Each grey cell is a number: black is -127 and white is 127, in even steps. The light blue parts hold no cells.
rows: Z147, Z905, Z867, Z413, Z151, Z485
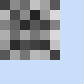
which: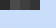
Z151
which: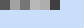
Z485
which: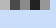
Z905
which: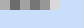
Z413

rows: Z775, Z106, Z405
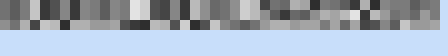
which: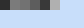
Z775
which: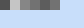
Z405
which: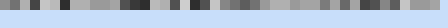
Z405

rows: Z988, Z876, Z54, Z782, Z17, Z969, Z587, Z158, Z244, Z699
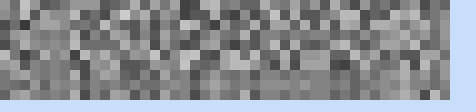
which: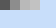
Z969
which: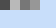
Z587
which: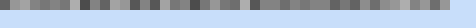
Z782
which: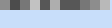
Z876
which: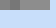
Z244

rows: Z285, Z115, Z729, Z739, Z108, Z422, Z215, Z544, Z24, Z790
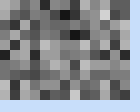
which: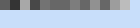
Z729
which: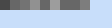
Z544
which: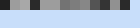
Z422
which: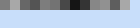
Z739
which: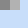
Z215
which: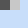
Z790

